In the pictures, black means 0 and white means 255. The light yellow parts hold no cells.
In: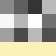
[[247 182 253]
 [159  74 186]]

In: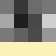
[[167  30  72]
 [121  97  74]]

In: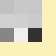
[[208 207 202]
 [134 239  50]]

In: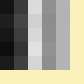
[[ 31  69 208]
 [ 23  61 216]]

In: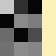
[[  6 138 125]
 [107   6  75]]

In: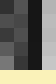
[[78 71 22]
 [58 79 22]]
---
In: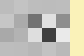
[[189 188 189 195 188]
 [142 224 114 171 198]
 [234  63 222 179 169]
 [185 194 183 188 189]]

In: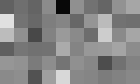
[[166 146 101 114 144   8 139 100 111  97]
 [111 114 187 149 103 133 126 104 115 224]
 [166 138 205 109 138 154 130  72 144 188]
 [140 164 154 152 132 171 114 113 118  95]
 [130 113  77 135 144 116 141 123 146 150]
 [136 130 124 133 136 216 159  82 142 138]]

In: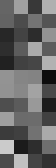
[[176  56 160 101]
 [ 84 116  76  99]
 [147  44  67  39]
 [ 92 171  92  46]
 [178  70  65  33]
 [ 13 131 133 147]
 [ 73 163 136 146]
 [ 28 153  91  78]
 [ 65 108 107 159]
 [170 114  64  59]
 [111  45  27 203]
 [ 49  68 193  75]]

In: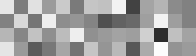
[[129 139 180 164  66 242 193 197 122 202 155 225 125 230]
 [129 158 242 159 105  98  80 132 149 141 238 117 216 129]
 [163 192  44 208 158 163 154 144 238 188 143 194 134 182]
 [155 147 252 171  87 185 149 197 115 166 120  91 154 229]]

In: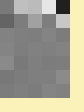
[[ 32 230 187 191 121]
 [199 126 161 125 100]
 [124 132 126 127 130]
 [131 128 129 126 132]
 [125 124 127 121 138]
 [139 127 127 124 120]
 [129 132 124 127 124]]

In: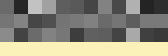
[[ 45  36 177  73 130  69  89  94 161 194  37 106]
 [121 121  93 117 106 129 121 116  80  70 131 117]
 [ 57  64 169  68  94  96  61 119 130 107  67 139]]
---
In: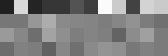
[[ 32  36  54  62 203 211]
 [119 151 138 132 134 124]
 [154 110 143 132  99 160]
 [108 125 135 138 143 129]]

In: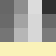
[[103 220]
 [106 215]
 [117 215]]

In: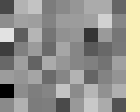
[[ 72 195 137 171 101]
 [141 158 156 161 134]
 [226 181 145  52 118]
 [ 61 155 166  89 120]
 [104  99 150 128 160]
 [156 165 134 101 148]
 [  0 126 196 182 175]
 [138 124  74 200  83]]

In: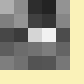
[[175  45 147]
 [127  64 134]
 [ 71 213  76]
 [ 93 114 100]
 [126  83 119]]

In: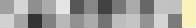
[[159 143 229 135 119 103 193]
 [209  51 184 171 188 147 123]]

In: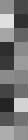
[[144]
 [223]
 [165]
 [ 45]
 [ 56]
 [139]
 [ 68]
 [ 36]
 [ 83]
 [173]]
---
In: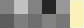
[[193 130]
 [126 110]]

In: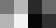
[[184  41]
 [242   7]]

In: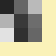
[[102 186]
 [ 57 109]]

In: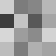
[[124 134]
 [196  88]]

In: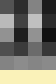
[[ 45 131]
 [ 66 192]]

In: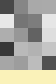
[[134 169]
 [117 125]]

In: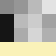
[[150 186]
 [186 204]]

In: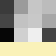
[[155 198]
 [194 200]]
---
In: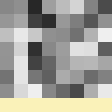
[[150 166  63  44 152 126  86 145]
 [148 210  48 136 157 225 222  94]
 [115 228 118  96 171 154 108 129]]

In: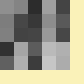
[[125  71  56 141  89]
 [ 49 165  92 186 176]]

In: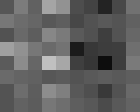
[[119 108 102  88  94  71  82  89  84  97]
 [160 145 119 106 115  27  56  61  62 111]
 [106 100  97  87  91  83  89  93  89  94]
 [ 83  98  92 119 110  94  88  75  89  99]]

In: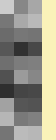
[[119 169 185]
 [ 87  49  72]
 [ 81 155 135]
 [162  86  83]
 [117 187 183]]

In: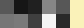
[[118 122  63 244  41]]

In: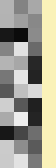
[[179 159 136]
 [132 226 106]
 [119 228  35]
 [207  88  32]
 [ 23  70 110]
 [202 226 121]]

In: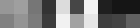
[[129 148 123  59 241 162 230  62  67  96]]
